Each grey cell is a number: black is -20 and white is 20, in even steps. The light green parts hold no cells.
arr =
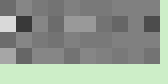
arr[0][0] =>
-3
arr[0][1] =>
1
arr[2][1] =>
1
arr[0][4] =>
0
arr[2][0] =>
-3
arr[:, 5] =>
[-1, 4, -1, 1]
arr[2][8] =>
0
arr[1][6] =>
-2
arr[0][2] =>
-1
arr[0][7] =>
0
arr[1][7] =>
-4

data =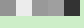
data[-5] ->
3
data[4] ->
-12
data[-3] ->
4

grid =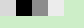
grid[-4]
14
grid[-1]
17

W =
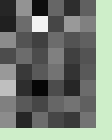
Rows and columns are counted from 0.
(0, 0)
-14
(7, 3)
-9
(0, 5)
-5
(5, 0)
10
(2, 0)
2
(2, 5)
-5
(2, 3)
-3
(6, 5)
-5
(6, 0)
0
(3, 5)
-7
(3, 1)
-3
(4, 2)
-6
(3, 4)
-10
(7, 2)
-3
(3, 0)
-8
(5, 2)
-19

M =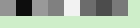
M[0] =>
3
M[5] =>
-3
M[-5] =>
0
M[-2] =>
-8

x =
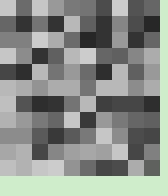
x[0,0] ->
11
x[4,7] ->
9
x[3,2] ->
-12
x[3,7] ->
-5
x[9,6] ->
5
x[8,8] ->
-8
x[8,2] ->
-6
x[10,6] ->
-9
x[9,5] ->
6
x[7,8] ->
-4
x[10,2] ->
11
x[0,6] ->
-8
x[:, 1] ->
[-3, -12, 0, 2, -13, 7, -7, 4, 2, 8, 8]
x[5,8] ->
2
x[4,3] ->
-2
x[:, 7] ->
[12, 1, 4, -5, 9, 9, -9, -1, 2, 11, -8]
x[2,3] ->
7
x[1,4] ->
9
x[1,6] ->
-12
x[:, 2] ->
[11, -2, 12, -12, 9, 3, -13, -1, -6, -9, 11]
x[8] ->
[2, 2, -6, -11, -6, -1, 11, 2, -8, -9]
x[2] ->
[0, 0, 12, 7, -3, -14, -12, 4, -12, -4]
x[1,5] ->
-5
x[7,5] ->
-11
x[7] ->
[8, 4, -1, -4, 11, -11, 4, -1, -4, -5]
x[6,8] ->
-9
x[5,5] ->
-2
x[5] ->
[9, 7, 3, 7, 7, -2, 9, 9, 2, 7]
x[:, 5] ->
[-2, -5, -14, 12, -3, -2, 9, -11, -1, 6, -3]
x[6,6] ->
-10

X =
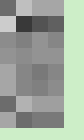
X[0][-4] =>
-3
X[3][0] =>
3
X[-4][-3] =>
1
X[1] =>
[12, -11, -7, -5]
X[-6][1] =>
0
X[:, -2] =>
[6, -7, 3, 3, -1, 0, 5, -1]

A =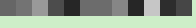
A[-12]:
-4
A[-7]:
-3
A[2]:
4

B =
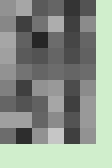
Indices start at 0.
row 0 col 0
3
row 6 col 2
-5
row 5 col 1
-10
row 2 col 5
-4
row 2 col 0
6
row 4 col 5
-3
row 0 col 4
-12
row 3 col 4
-8
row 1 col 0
1
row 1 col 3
7
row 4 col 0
3
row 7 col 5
4
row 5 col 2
3
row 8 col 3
11
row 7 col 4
-7
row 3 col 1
-6

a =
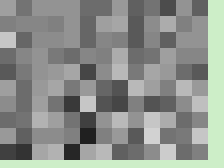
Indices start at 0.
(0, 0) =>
5
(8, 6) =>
0
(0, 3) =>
3
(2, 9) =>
1
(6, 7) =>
-9
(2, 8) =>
-6
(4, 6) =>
2
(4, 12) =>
-6
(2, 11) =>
3
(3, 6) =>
0
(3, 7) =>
7
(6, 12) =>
10
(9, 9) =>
2
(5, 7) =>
-7
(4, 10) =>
4
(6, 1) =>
-3
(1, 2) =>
1
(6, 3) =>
-2
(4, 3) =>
4
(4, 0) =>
-6
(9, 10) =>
12
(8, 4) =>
0
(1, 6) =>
5
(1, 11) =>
0
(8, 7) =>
4
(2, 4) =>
3
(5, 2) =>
4
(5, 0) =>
5
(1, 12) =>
3
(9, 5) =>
6
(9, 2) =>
6
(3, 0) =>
-3
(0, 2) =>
3
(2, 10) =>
-5

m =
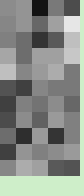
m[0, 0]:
2
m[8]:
[-3, -13, 4, -12, 0]
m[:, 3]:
[-1, 5, -6, 5, 7, -1, 2, 4, -12, 2, -6]
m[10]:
[1, 7, 5, -6, -7]
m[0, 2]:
-17
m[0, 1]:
3
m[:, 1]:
[3, 3, -3, -3, 1, -10, 0, 2, -13, 3, 7]
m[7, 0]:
-8
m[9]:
[-10, 3, 0, 2, 4]
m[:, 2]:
[-17, -4, -12, 5, 4, 1, -2, -5, 4, 0, 5]
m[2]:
[0, -3, -12, -6, 10]
